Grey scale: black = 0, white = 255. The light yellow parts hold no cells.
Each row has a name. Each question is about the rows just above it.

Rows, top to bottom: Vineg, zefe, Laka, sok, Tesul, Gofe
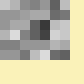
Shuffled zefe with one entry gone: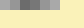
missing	[159]
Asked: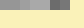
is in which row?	zefe
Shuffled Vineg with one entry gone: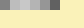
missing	[141]

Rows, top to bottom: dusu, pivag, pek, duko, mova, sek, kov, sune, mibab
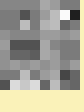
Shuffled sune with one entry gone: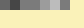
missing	[168]
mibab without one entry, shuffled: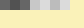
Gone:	[113]
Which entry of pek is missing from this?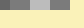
[179]
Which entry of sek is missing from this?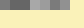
[93]
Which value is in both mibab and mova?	[82]

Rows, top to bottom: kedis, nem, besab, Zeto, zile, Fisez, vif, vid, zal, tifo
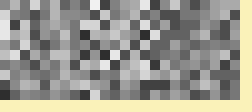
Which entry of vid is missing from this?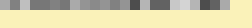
[110]
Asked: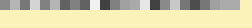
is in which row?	kedis
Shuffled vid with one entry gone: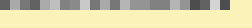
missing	[110]
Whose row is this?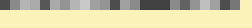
zal
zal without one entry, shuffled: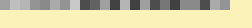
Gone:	[87]

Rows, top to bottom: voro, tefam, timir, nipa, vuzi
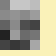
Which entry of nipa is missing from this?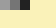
[107]
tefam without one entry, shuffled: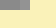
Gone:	[156]
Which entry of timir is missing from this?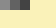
[78]
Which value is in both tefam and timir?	[138]
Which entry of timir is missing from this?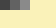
[78]
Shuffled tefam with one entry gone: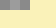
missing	[147]

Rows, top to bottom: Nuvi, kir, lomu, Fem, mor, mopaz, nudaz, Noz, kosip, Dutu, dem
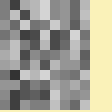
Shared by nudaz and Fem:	[149]
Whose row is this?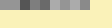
kosip
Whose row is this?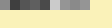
Dutu
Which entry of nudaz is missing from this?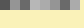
[160]
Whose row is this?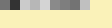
Noz
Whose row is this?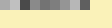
mopaz
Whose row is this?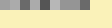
nudaz

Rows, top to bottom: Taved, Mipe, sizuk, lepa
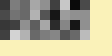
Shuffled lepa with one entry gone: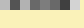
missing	[134]
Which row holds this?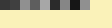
sizuk
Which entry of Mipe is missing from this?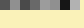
[115]
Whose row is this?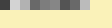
lepa

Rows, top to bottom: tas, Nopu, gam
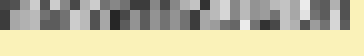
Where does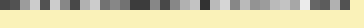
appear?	tas
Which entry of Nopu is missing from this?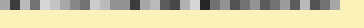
[225]
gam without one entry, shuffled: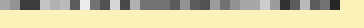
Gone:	[102]

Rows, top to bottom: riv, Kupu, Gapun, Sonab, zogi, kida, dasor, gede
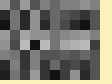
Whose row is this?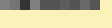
kida
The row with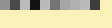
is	zogi
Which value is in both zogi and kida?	[116]
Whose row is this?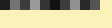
gede
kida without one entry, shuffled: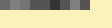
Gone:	[93]
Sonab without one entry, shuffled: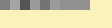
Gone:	[136]
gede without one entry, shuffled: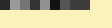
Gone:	[30]

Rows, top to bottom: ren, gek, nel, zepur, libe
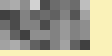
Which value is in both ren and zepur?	[142]
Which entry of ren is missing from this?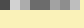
[120]
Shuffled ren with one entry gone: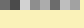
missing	[120]
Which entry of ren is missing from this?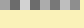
[75]
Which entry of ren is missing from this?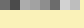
[120]
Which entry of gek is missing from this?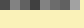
[85]

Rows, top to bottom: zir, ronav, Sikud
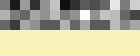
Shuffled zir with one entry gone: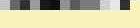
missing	[78]
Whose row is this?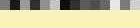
zir
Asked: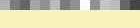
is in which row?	ronav
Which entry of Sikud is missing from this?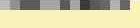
[134]

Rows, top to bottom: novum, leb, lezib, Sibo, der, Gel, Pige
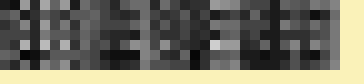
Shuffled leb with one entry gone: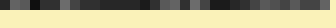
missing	[57]
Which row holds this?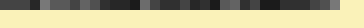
Sibo

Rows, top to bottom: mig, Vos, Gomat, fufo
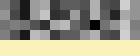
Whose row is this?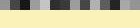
Vos
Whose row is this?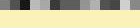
fufo
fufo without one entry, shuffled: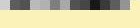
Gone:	[136]

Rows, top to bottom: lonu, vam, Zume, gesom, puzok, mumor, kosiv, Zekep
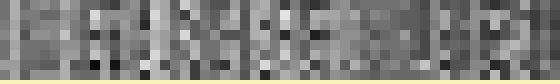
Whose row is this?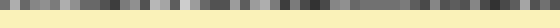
lonu
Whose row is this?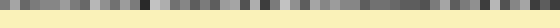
Zume

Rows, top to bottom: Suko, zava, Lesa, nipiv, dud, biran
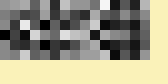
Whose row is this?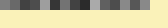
zava
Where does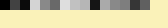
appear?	nipiv

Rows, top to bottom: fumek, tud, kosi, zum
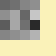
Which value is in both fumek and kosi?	[112]
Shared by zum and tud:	[143]
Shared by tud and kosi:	[167]
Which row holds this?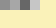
tud
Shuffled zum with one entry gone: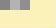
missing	[155]

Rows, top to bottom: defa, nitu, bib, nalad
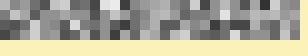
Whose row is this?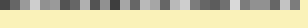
nalad
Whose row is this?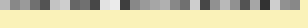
defa

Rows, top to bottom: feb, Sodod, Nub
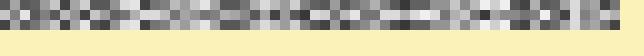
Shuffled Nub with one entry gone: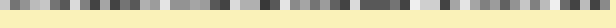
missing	[79]
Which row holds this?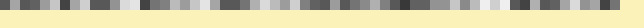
feb
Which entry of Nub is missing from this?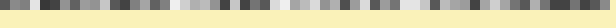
[106]
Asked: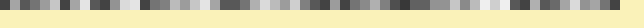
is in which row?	Nub

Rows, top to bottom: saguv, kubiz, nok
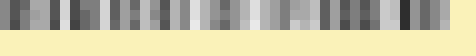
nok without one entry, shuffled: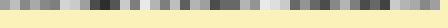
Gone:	[114]
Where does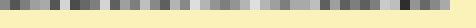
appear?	kubiz
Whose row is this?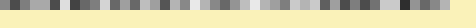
nok

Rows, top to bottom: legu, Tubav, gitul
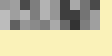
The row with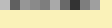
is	gitul
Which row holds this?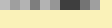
Tubav
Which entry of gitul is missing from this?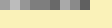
[51]

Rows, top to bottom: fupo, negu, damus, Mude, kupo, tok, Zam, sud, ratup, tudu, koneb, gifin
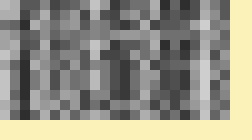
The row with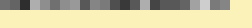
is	damus
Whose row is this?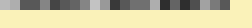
fupo

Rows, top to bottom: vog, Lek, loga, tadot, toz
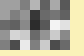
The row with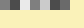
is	toz
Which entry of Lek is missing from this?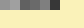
[117]
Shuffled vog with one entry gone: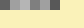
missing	[169]
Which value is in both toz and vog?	[127]

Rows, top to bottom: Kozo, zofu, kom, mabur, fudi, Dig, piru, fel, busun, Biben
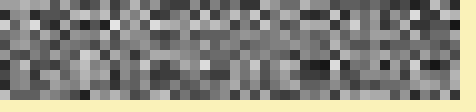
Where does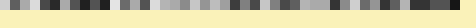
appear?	kom
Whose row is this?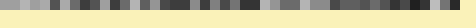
Kozo
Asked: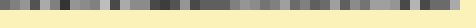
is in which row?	mabur

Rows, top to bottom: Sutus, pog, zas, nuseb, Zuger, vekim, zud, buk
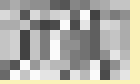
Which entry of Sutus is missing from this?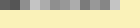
[163]
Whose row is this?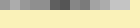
Sutus
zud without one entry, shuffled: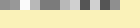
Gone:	[238]
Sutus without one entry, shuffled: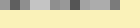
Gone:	[134]

